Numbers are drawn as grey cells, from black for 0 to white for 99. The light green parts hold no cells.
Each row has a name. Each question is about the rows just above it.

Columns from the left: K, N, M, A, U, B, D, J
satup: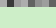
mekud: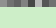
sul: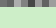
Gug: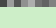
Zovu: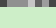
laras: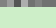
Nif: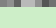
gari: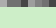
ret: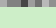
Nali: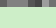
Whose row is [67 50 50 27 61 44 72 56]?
ret
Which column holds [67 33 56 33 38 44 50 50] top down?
M
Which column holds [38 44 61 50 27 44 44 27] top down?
J
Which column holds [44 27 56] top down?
J
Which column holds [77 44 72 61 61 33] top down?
U

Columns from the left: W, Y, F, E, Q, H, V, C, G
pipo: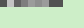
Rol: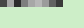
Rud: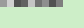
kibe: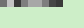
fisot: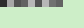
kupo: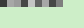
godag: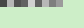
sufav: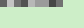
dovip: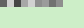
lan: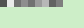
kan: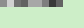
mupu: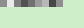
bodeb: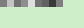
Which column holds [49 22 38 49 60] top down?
G
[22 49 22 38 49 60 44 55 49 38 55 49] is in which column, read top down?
G
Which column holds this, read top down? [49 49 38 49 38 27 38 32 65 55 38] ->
E

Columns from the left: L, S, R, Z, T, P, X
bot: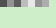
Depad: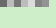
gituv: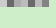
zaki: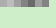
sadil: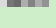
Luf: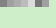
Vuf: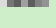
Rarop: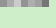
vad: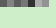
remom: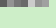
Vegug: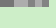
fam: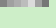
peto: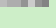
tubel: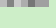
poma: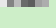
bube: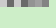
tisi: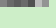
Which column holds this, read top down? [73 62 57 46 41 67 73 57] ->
Z
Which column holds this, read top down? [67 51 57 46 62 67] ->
S
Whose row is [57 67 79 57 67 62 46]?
Rarop
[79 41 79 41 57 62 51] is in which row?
bube
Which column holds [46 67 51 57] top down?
S
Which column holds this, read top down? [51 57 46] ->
S

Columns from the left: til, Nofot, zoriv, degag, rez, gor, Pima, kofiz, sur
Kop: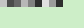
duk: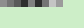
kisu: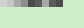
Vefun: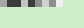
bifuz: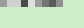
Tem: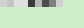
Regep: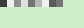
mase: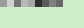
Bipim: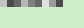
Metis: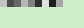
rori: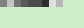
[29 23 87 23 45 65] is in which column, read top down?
rez
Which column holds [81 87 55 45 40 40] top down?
zoriv
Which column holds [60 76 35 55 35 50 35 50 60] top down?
kofiz
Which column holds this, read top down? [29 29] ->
Nofot
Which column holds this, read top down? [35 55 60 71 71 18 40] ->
gor

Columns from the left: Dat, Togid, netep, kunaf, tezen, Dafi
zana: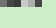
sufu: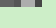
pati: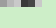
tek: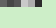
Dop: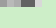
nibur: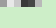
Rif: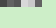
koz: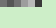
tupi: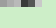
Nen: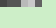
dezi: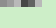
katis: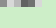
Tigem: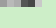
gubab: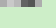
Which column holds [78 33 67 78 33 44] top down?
netep
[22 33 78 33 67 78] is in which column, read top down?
netep
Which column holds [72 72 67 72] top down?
netep

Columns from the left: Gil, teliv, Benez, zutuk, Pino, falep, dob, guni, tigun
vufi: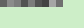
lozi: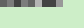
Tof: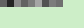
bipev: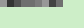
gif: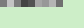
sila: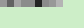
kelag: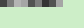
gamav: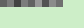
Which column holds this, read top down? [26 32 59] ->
dob
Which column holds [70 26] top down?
Benez
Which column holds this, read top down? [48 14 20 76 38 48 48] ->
teliv
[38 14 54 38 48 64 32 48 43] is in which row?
Tof

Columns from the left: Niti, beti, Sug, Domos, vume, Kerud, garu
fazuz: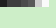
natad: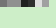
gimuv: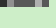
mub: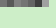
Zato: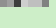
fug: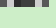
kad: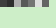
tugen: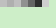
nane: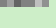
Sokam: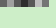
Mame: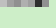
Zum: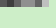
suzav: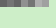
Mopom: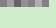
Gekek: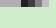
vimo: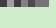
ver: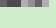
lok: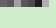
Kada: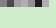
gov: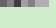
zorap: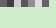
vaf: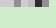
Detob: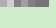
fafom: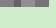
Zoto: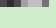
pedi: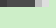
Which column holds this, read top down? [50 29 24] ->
Niti
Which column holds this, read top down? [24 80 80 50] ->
beti

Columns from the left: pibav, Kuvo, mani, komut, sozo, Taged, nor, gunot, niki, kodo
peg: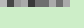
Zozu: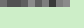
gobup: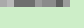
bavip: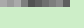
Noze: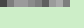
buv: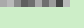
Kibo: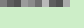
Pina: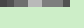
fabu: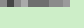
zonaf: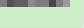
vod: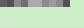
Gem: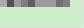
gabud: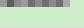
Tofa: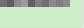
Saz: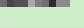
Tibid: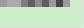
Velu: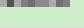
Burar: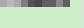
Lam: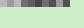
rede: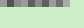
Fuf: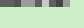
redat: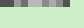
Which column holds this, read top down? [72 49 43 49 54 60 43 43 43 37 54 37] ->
nor
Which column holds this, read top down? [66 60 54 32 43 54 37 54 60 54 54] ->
mani

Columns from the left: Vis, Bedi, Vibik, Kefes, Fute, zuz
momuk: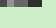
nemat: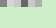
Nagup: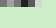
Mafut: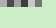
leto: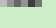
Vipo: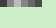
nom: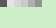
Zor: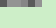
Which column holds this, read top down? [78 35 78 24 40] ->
Fute
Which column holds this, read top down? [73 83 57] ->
Vibik
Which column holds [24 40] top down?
Fute
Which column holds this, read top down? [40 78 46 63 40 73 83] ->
Vibik

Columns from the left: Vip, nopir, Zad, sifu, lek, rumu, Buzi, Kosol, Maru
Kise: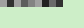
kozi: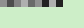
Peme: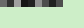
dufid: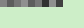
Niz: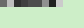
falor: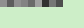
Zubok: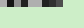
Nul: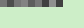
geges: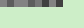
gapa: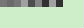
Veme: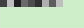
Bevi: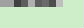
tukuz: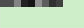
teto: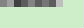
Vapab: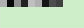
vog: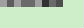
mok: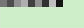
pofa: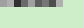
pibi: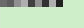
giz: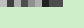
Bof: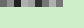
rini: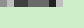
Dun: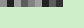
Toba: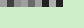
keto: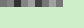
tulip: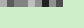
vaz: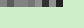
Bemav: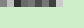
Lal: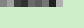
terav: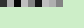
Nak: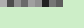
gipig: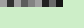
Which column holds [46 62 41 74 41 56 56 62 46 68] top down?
Vip
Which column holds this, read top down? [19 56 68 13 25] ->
Zad
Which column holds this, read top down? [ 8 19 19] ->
Buzi
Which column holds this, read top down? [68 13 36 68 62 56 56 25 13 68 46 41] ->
Kosol

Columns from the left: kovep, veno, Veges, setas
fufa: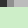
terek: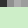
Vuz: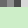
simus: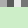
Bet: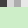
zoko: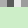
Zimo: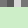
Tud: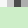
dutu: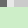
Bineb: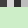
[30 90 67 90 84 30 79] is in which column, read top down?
Veges
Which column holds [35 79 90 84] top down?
veno
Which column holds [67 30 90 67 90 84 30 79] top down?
Veges
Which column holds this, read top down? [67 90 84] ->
Veges
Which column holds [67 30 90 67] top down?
Veges

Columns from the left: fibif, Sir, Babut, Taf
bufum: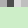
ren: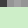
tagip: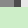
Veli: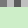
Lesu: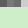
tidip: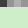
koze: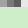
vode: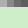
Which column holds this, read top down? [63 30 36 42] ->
Babut
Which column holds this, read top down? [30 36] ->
Babut
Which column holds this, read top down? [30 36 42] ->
Babut
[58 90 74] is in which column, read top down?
Taf

